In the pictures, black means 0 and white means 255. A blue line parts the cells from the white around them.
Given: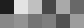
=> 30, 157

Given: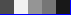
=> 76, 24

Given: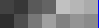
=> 66, 139

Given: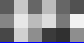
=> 91, 142

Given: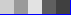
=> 207, 64

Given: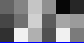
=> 101, 123

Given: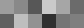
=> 157, 127

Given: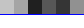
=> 196, 145
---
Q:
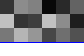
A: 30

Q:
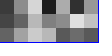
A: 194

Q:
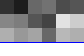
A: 205

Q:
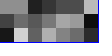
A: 13

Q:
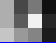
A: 39

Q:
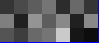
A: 137

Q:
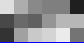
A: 183

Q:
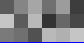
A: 71
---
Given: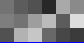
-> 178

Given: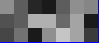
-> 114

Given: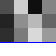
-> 123

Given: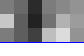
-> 94

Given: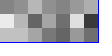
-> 193

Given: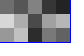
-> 193

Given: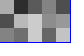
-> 111

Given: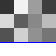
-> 208
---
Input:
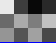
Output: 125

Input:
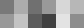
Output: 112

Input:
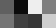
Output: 238

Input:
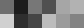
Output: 119

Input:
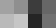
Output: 60

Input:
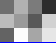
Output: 88

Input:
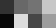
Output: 115
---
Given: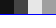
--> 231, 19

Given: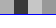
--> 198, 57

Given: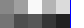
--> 249, 33

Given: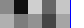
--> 207, 15

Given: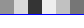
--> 238, 52

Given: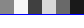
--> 246, 25
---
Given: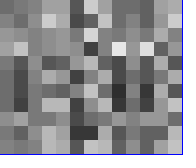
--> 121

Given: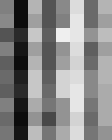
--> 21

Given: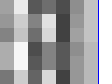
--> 205

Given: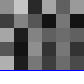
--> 29

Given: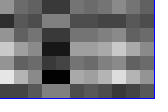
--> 68

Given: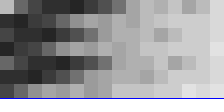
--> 103

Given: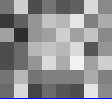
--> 218

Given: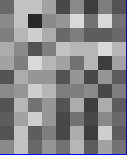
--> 194
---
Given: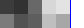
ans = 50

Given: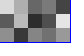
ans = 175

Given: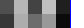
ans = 182

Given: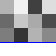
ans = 241

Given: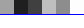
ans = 31

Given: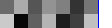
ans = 171

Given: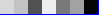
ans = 195
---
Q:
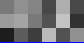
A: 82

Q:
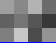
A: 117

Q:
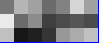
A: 75

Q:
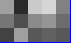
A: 138

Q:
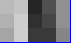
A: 48

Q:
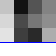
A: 74

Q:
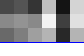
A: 243

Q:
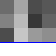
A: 186
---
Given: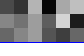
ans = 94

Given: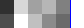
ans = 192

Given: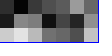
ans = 69

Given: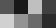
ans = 147

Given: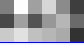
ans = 151

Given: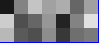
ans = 35

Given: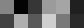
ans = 207

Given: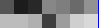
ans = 157

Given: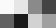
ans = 26

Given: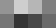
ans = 53
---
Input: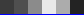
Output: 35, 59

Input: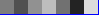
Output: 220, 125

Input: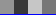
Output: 119, 148

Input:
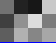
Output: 201, 94

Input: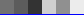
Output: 236, 113

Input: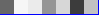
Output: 194, 103

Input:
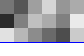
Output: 171, 225

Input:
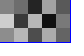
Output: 89, 141

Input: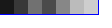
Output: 206, 24

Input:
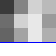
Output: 186, 100
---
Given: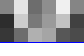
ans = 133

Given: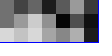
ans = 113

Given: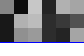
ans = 134

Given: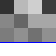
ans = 49

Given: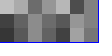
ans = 192

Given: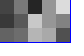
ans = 68

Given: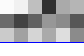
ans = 251
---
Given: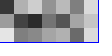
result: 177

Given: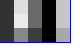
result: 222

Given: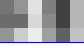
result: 148

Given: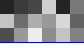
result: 58

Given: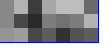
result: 179

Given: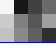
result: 23

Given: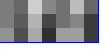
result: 103

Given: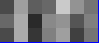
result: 159

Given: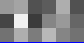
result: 164

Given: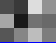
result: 57
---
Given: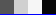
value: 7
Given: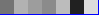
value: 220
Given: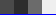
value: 239
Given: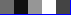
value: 68
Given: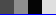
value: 223
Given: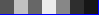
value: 22
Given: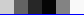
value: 249
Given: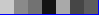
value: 93
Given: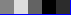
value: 44
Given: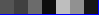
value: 22
